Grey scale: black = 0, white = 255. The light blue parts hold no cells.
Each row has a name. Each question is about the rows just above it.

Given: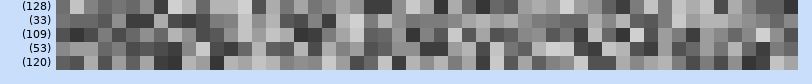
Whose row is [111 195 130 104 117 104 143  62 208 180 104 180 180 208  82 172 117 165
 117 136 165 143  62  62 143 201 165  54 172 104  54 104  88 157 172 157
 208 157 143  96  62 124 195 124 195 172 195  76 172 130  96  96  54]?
(128)
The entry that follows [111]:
[195]
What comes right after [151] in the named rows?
[54]
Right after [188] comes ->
[104]
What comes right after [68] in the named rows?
[195]

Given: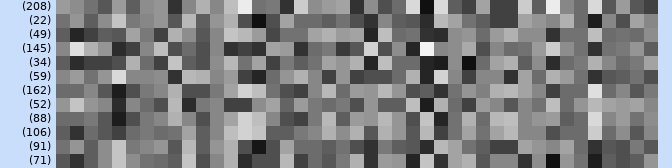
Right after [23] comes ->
[79]
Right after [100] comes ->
[155]
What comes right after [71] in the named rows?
[114]
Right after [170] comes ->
[79]
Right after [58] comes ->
[87]
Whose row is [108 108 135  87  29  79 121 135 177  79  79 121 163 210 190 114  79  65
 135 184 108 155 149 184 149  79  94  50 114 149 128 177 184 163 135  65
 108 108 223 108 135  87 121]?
(162)
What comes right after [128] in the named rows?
[177]

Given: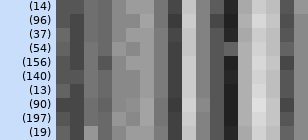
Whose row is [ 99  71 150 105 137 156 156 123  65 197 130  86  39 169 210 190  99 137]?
(19)
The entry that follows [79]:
[137]
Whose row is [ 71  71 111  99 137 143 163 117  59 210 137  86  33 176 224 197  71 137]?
(90)
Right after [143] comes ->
[163]
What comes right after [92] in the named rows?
[39]

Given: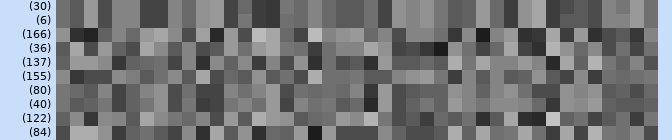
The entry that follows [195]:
[98]
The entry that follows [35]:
[98]
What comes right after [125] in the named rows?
[90]
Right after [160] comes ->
[41]
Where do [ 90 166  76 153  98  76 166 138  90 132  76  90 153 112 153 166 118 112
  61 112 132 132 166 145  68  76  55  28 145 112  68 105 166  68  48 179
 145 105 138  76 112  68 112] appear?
(36)

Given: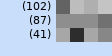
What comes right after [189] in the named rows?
[175]
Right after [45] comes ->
[167]
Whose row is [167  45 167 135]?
(41)
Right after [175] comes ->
[196]
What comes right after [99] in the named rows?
[189]
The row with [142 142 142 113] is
(87)

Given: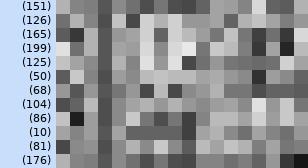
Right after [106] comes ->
[112]
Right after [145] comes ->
[78]
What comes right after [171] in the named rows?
[151]

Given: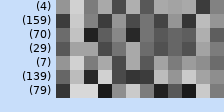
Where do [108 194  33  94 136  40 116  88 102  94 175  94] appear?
(70)
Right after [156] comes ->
[142]

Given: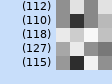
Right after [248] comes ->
[193]
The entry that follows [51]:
[136]
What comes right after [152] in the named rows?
[45]
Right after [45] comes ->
[242]
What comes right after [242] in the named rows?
[144]
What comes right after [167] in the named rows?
[234]

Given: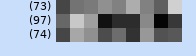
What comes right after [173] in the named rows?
[129]
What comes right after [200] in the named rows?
[159]
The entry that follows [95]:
[208]
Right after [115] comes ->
[122]
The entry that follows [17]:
[44]

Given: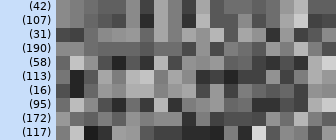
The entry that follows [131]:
[152]
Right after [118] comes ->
[37]
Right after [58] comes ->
[182]
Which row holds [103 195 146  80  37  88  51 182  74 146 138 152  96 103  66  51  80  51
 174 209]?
(58)
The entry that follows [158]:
[152]

